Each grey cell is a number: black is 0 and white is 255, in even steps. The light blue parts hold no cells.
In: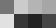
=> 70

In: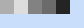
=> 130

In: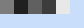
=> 96

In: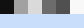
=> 108

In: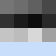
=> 41

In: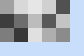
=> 81
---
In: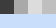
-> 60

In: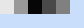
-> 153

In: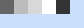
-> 188

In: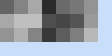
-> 56

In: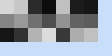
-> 220

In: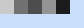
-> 113

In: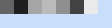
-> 186

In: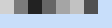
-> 102

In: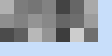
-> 148
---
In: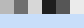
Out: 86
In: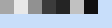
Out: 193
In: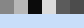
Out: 91
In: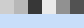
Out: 145
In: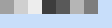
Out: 181
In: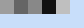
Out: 17
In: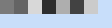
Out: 66
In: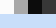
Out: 12
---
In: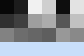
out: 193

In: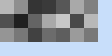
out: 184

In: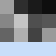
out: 86

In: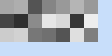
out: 237

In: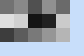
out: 203

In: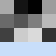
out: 185
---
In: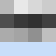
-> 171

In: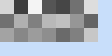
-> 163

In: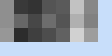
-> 151

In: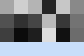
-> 62

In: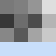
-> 135

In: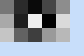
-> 197
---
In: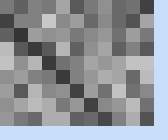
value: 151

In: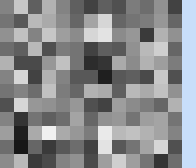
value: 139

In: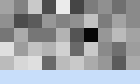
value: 187

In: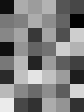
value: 235

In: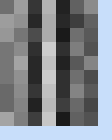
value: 164
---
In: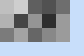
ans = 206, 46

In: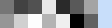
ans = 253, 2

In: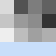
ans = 238, 51

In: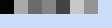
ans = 199, 4

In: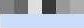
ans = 223, 56

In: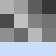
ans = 193, 55

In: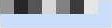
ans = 229, 39
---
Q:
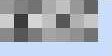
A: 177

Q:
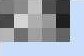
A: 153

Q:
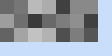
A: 143

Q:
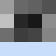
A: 24

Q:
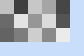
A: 219

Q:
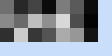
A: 76
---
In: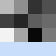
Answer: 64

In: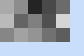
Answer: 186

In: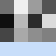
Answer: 15

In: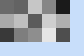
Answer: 169

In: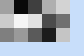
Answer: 203

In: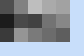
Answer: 28

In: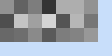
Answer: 78

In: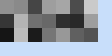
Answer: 54
